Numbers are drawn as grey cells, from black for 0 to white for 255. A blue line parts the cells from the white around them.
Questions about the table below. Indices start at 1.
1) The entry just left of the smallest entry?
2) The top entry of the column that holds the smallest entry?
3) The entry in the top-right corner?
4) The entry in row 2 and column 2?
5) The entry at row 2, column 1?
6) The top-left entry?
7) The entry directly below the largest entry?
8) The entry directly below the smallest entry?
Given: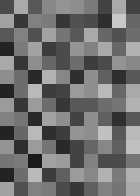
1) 123
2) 88
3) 67
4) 55
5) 162
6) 75
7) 81
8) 185

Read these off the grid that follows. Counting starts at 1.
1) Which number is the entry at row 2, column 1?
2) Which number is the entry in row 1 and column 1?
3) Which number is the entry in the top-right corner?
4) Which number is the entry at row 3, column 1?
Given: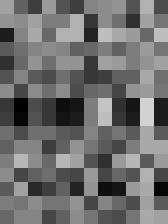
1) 147
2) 161
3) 76
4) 28

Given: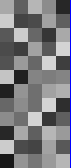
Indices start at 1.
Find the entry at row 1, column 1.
169
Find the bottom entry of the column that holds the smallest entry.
24
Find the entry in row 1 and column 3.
182
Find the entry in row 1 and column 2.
95
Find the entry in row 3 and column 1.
88
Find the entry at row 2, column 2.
68
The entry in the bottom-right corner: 182
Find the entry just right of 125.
132
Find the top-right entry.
39
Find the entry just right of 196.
32

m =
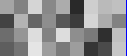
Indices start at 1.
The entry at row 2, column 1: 67
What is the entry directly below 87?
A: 221
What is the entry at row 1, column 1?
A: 165
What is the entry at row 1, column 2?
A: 130
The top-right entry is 192
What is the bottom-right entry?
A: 198
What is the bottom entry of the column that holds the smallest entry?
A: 157
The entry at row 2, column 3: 101
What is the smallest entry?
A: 41
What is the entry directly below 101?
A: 221
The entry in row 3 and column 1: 109

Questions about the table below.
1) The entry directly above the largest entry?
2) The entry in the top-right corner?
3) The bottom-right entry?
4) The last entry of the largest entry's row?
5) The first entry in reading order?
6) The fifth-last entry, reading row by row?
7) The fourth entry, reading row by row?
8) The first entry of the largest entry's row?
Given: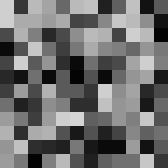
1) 46
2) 90
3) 54
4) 82
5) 207
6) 96
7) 164
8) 156

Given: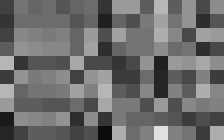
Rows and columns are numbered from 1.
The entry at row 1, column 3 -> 101
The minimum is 12
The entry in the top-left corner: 66
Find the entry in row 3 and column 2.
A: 135
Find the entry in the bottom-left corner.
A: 38
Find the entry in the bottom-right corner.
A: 174
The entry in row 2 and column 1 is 53
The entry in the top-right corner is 141
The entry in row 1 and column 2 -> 116
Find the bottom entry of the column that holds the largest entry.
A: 224
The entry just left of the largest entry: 129
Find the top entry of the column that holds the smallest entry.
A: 53
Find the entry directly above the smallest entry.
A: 53
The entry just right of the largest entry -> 129
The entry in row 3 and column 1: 66
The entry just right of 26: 141

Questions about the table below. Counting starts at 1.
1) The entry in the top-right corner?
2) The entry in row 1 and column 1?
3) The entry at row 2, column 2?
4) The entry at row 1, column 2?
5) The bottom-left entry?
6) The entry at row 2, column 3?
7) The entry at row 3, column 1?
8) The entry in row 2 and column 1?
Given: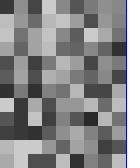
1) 136
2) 56
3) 151
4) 143
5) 170
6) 107
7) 195
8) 189

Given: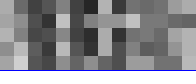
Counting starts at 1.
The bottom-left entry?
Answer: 164
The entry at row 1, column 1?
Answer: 172
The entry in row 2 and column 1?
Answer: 164
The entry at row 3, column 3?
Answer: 71
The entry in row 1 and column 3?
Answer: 65
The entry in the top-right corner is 172
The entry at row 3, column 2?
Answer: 129
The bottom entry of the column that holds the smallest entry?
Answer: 142
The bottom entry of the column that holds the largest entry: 207
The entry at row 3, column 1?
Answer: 179
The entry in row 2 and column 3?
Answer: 79
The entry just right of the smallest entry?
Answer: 179
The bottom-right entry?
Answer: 185

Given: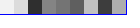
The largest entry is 242
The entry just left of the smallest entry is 220
